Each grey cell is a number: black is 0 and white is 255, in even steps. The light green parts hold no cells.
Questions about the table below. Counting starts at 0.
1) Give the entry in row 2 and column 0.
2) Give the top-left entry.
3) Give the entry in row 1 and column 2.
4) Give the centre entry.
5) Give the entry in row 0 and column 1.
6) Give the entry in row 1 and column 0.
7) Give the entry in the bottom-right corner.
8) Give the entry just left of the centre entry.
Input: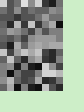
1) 83
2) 210
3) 141
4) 155
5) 83
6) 112
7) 41
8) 98

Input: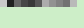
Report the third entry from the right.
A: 130
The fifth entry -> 57
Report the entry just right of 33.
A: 102

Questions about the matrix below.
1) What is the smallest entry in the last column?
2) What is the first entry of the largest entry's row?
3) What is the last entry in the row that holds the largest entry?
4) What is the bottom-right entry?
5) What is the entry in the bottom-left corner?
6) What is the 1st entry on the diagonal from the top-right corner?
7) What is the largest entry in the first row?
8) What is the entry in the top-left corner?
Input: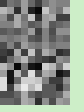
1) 46
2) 221
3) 116
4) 143
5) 103
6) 129
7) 157
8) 62

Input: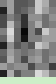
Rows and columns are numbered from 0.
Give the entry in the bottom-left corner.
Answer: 34
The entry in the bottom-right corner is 128
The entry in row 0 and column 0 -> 128
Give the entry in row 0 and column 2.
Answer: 87
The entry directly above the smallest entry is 50
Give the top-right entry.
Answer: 112
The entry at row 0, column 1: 158
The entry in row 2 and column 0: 75
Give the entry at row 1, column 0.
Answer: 34
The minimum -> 8
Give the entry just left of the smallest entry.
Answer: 100

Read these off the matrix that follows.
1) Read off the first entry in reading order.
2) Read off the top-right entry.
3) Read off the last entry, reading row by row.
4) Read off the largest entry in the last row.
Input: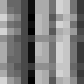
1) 171
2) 56
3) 72
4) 211

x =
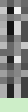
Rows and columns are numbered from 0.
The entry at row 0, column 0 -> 133
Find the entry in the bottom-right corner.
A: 64
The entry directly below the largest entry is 133
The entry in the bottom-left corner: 174
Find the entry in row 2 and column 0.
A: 159
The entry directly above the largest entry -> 133
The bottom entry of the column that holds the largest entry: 186
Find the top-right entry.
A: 105
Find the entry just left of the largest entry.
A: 20
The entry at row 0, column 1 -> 93
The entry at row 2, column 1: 118

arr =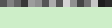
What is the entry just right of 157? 144
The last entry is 43
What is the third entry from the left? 99
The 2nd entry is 129

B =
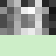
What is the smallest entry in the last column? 19
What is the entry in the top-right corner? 60
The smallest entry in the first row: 35
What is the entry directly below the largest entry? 145
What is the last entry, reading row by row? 35
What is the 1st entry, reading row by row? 48
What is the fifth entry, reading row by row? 88
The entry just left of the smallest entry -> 159
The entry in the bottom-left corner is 131
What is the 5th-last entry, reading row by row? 220
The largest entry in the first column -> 145

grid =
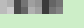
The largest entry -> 203
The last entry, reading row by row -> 131
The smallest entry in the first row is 59
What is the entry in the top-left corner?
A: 187
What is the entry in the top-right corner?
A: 116

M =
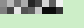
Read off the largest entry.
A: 243
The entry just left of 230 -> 68
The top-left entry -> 142
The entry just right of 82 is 96
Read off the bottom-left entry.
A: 126

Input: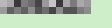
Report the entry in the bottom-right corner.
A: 140
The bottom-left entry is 154
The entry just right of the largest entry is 57
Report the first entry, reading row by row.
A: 185
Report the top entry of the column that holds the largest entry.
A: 197
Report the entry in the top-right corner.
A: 154
